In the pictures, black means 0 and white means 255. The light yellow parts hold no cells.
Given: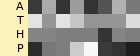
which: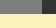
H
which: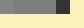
H
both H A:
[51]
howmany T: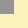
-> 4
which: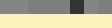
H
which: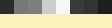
P
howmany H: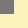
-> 0

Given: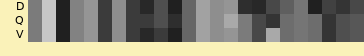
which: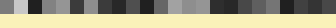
D
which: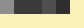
Q
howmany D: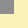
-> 2

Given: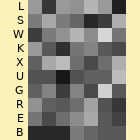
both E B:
[89]
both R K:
[89]
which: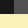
U
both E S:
[168]
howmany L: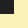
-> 1
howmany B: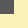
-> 2
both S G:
[61]

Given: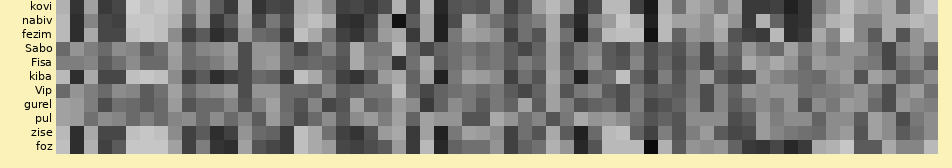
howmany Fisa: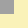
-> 1
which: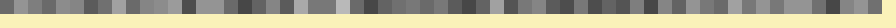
Sabo
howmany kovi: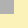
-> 5
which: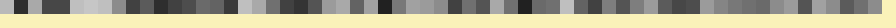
kiba
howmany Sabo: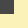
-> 5
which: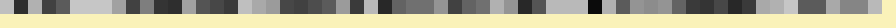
foz

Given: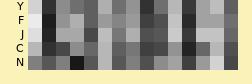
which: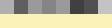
F
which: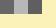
C
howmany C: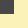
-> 2

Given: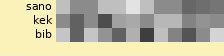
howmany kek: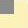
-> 4
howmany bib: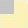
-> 2
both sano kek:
[139]
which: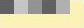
bib
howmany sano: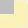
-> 4
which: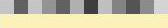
bib
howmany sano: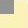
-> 0

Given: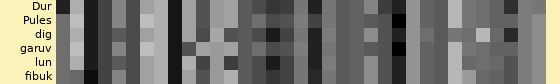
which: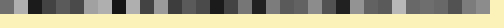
lun
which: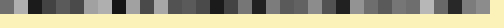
dig
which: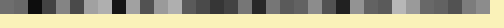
fibuk
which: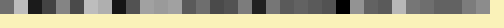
garuv
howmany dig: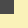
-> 3
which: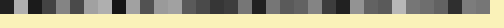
Dur
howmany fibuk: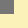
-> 2

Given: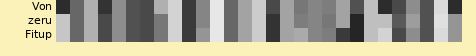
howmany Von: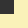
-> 1
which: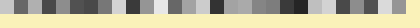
Fitup
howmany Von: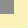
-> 2
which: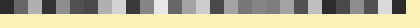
Von

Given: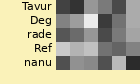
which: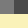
Tavur
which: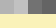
Ref
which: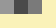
rade
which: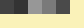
Tavur

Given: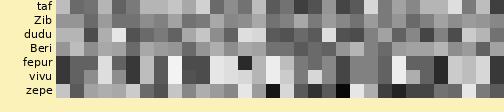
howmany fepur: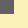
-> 6
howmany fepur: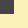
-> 1
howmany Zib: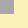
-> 3
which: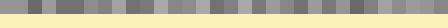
Zib
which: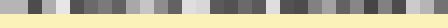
dudu
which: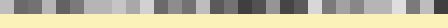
taf

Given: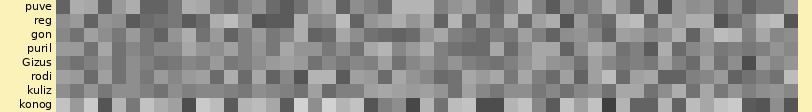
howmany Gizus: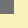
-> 8
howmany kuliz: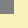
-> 7
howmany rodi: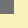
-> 4
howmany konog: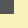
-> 4
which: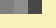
konog
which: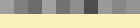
Gizus

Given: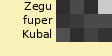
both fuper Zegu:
[74]
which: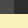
Zegu
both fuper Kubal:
[51]
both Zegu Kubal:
[45]
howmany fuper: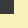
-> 1
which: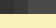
fuper
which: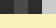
Zegu

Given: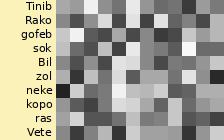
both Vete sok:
[136]
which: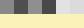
Bil
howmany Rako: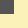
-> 0
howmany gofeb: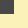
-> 3
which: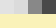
Bil
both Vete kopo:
[149]
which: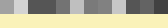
ras

